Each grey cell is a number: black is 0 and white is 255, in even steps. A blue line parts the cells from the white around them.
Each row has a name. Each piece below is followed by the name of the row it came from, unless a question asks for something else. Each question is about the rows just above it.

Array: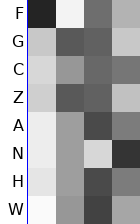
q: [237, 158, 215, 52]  N
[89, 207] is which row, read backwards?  Z
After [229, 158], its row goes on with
[74, 124]
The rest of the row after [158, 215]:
[52]

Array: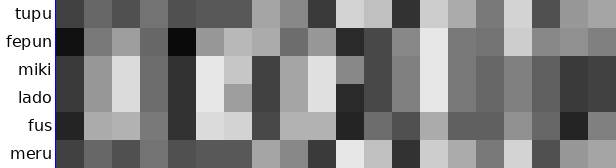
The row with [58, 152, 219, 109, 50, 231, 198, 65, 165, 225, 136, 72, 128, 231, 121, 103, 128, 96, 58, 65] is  miki
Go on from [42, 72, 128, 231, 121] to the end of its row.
[103, 128, 96, 58, 65]

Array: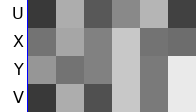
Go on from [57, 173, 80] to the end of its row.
[200, 122, 234]
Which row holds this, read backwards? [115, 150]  Y
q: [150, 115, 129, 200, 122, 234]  Y
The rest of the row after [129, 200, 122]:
[234]
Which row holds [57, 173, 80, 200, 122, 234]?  V
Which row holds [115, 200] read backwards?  X

